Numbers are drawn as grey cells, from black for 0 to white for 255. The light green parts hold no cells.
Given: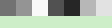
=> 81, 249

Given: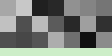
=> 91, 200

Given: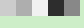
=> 241, 241

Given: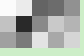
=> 137, 251

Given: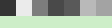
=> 73, 235

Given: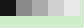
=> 170, 234

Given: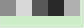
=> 89, 215

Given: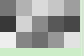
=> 138, 239

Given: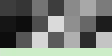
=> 219, 219
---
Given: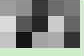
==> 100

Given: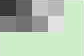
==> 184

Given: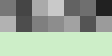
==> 33

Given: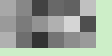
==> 78

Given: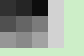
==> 210

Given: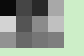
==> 192
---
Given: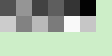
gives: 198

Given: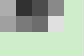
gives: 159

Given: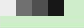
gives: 78

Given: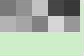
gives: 179

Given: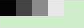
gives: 68

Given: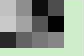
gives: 163

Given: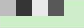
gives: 87

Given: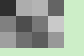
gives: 173

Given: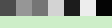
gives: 150
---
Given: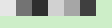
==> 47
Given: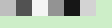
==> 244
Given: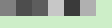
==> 93
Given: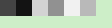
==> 211
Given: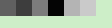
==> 124
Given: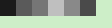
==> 118
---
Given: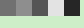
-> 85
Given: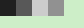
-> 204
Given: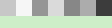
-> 149
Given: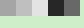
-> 227
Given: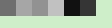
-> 146
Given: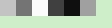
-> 251
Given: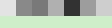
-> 121
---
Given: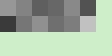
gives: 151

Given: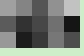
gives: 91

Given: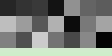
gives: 190

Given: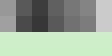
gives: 153

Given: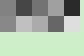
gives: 129

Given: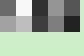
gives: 106

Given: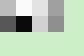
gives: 188
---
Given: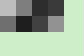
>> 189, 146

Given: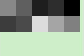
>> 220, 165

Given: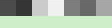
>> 240, 203

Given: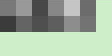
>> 197, 153

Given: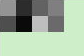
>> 190, 148

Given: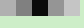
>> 197, 176

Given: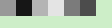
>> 228, 180

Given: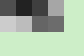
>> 204, 188

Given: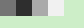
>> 241, 170

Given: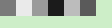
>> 234, 188
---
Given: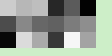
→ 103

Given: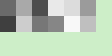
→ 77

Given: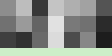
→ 100

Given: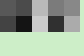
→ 185

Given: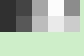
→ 166

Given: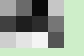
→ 44
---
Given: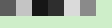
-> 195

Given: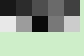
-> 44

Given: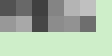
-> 105

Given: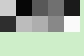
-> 7

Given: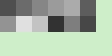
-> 107

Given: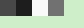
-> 29

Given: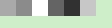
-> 139

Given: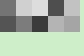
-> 208

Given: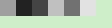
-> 34
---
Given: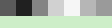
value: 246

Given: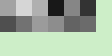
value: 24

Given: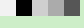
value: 207

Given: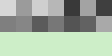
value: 57

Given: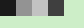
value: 147

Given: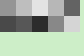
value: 227

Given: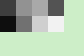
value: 146

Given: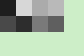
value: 215

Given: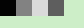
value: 130

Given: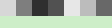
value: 231
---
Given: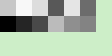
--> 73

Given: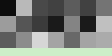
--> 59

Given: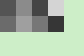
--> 119

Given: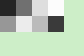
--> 187

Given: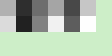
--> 129

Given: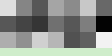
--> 54
